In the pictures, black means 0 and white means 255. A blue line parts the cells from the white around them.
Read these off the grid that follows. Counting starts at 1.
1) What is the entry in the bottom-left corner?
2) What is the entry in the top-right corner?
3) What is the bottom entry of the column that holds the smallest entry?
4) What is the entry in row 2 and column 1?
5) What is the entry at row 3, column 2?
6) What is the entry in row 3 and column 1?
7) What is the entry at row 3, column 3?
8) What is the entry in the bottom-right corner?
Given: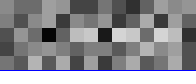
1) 117
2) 149
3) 89
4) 127
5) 149
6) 80
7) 108
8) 80
